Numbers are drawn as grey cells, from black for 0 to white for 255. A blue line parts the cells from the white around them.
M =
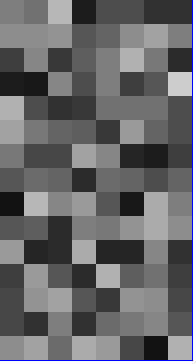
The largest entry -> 205
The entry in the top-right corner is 49
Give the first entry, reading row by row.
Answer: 126
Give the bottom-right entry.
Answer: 177
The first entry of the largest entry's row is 29
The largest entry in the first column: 177
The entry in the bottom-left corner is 141
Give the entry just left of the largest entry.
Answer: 86
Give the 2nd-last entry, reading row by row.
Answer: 17
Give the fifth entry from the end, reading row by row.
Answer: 170
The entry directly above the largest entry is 42
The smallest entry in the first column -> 17
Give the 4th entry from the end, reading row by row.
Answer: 154
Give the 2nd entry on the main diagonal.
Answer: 141
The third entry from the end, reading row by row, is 70
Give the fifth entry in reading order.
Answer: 78

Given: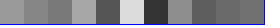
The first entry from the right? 113
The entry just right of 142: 93
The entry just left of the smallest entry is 219

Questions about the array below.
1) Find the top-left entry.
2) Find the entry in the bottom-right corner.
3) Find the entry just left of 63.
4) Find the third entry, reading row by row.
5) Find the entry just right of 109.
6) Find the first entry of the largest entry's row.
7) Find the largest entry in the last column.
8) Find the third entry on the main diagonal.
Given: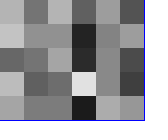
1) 180
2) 151
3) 137
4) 180
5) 225
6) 188
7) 157
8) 165

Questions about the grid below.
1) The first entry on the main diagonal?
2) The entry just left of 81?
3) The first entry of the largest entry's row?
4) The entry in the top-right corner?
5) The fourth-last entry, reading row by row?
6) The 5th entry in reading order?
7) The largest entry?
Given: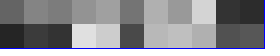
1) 100
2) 176
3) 37
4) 44
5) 191
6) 160
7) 224

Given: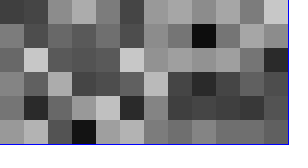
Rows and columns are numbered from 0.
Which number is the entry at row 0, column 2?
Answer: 140
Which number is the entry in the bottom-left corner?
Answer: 153
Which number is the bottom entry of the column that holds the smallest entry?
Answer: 132
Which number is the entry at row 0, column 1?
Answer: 69
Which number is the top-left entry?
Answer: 63
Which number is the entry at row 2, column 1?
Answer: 199
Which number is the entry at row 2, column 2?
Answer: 89
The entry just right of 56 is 83
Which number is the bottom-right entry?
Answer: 96
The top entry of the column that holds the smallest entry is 140
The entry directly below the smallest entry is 146
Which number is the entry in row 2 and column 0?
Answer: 104

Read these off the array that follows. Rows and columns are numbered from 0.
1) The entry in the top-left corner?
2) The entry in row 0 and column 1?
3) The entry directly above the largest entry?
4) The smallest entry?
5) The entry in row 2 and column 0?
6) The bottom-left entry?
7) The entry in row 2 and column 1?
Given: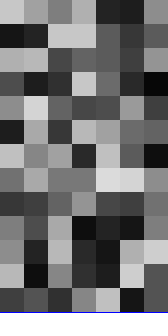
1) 199
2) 161
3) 192
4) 7
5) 176
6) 63
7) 184

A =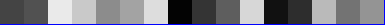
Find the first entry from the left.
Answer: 68
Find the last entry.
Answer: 148
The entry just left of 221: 163
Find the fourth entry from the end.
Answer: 45
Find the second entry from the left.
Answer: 81

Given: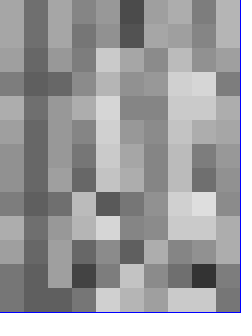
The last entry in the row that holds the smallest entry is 125
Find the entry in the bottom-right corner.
118
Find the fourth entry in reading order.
133
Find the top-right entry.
181
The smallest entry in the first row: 75
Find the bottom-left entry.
118
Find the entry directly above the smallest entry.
145
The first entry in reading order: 166
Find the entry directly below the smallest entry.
202
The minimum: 51
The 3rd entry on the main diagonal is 152
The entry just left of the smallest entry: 111
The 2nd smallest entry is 67
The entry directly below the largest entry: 202
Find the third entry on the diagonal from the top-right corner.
187
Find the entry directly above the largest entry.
111
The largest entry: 222
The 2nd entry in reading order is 111
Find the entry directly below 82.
166

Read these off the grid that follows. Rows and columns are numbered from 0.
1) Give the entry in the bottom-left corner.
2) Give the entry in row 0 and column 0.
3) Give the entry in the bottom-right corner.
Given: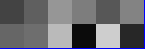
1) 102
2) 67
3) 39
